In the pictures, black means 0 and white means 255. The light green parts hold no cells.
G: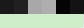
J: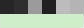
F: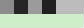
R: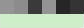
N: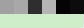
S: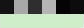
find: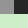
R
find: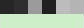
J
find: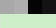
G
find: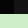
G

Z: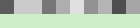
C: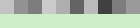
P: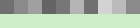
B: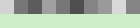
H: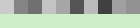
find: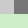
Z
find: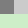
C
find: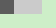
Z
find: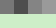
B
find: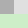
Z

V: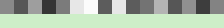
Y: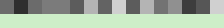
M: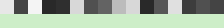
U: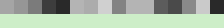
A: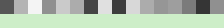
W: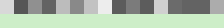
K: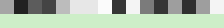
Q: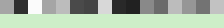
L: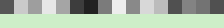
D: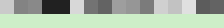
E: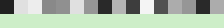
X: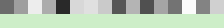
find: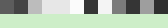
K
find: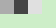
A
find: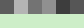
Y

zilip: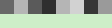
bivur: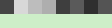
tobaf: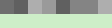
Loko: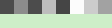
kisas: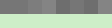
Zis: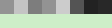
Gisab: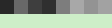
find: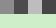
Loko
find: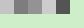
Zis

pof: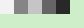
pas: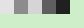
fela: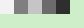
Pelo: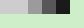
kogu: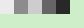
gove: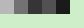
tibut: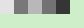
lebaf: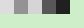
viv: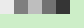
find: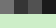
gove
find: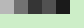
gove
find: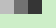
viv
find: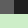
pas
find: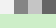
pof
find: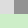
lebaf
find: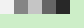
pof

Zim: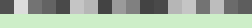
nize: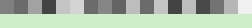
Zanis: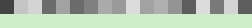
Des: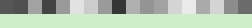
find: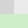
Des
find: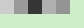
Des
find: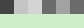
Zanis
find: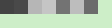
Zim
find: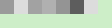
Zanis
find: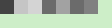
Zanis
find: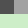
Des

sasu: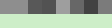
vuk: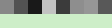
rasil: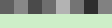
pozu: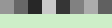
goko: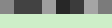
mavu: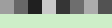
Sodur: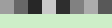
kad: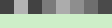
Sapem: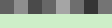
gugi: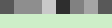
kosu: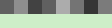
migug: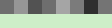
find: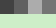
kosu
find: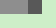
sasu

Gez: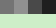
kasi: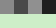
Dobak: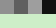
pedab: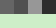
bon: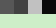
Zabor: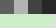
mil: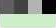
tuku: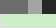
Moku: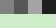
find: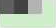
mil
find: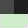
Gez
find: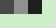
kasi
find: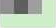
Dobak

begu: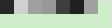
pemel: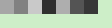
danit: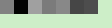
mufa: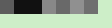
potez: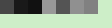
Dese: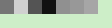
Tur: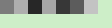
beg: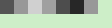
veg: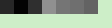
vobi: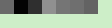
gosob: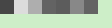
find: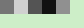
Dese
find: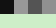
potez
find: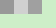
beg
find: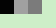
danit

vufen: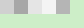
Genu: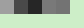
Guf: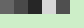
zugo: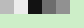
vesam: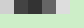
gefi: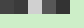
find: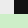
zugo
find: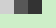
gefi
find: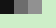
zugo
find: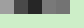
Genu
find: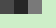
Genu

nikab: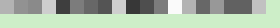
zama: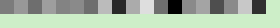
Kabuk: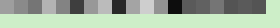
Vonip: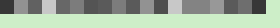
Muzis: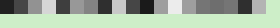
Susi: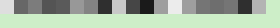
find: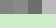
zama
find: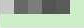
Vonip
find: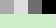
zama
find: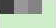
Muzis

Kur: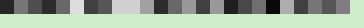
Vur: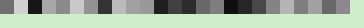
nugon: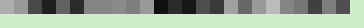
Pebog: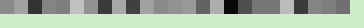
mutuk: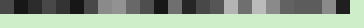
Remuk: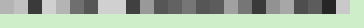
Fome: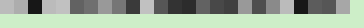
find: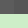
Fome
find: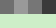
Fome
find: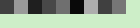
Kur
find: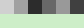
Kur
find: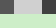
Remuk
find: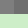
Pebog
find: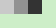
Vur

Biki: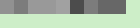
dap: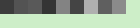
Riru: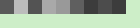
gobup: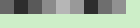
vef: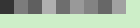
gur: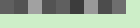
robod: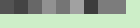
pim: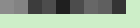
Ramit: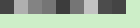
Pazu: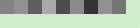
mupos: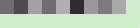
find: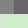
vef
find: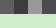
gur
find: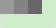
vef
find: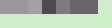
Biki

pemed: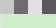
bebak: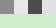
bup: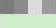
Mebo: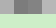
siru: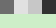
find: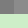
bup
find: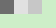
siru
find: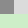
bup

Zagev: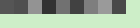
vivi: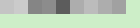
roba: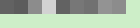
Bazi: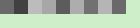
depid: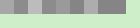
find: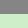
depid
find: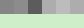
vivi
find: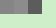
vivi
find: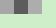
Bazi
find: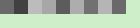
Bazi

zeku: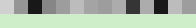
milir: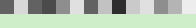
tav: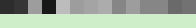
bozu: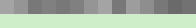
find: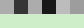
zeku
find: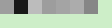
tav

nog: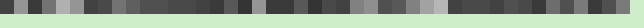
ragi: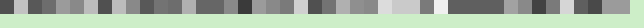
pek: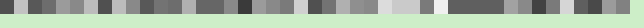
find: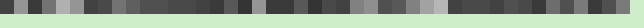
nog
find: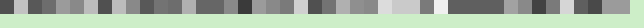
ragi

